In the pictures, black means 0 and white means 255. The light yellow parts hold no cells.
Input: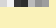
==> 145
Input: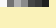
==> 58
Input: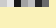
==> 38
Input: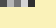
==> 212
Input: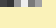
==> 121
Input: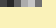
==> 198
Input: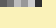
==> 205
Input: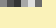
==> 223
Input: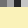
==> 40
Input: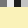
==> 31
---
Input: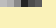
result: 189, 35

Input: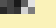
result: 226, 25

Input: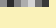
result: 212, 44

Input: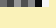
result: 247, 11

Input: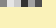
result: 229, 50

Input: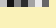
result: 234, 19
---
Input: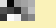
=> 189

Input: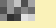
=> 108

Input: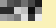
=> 136

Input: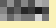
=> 67

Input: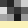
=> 94

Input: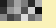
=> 14

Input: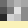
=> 138

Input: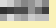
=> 62

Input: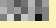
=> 128

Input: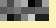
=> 102
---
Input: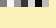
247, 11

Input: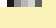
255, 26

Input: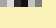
220, 17

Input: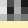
231, 24

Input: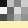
244, 20

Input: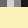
210, 26

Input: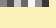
245, 54

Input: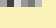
220, 65

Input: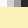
249, 42
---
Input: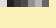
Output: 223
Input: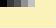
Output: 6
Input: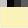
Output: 197
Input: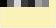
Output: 6
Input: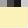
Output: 164
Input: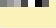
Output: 125
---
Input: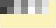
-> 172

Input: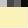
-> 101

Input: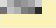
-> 165

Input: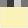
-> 205

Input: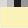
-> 30

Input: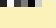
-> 9

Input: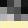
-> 118
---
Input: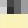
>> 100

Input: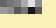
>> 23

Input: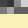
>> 96

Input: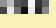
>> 41

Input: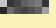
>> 96

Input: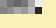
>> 183

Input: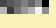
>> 243

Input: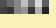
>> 175

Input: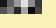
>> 10

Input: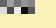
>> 16
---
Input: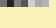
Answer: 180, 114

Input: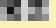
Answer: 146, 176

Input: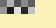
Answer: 95, 150

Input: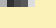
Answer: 221, 178

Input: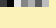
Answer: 189, 60

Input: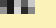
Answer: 200, 147
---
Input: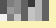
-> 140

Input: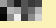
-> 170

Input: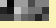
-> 200

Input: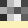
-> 83

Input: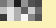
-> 176

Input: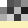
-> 184

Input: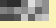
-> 155
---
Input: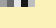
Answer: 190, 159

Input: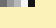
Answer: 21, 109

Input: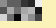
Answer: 238, 211

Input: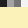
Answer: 244, 30

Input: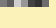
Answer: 108, 122

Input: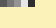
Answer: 46, 88

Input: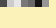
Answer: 149, 74
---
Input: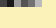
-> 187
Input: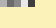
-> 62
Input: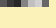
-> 103
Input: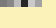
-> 162
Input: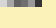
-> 53
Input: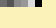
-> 3
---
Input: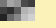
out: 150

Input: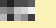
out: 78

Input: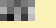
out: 90

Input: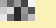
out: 152

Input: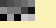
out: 92

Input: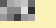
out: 182

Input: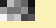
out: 133

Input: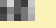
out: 90

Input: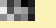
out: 117
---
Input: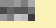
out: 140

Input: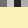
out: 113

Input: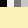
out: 10

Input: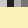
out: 202

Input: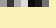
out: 157

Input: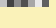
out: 195

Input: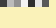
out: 61

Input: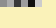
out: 142
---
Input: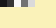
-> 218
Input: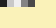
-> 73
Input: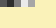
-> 166
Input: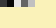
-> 192
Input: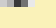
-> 233
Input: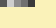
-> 57
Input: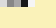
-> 245
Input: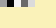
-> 219
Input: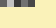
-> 71
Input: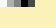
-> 73
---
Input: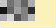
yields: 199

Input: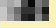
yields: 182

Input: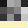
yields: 23

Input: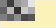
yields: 126

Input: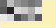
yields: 104

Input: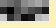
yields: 124

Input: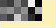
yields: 75

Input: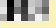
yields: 211

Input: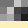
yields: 115

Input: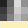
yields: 33
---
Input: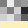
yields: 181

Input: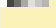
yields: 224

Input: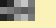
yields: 122

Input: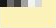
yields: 243

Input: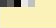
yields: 193

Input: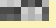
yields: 101
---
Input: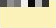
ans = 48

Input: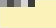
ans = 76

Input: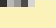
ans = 76

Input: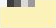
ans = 100

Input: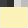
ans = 61

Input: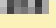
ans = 66

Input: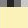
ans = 108
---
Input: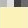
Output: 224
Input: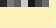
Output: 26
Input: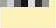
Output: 221
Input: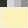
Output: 213
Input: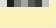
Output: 90
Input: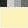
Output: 206
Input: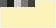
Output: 202
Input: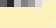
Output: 130
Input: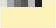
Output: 86
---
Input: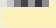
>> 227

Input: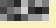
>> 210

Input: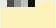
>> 233

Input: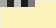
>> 196

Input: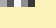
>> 247

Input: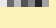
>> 232

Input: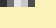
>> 230

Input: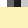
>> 254

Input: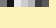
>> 232

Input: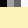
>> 248
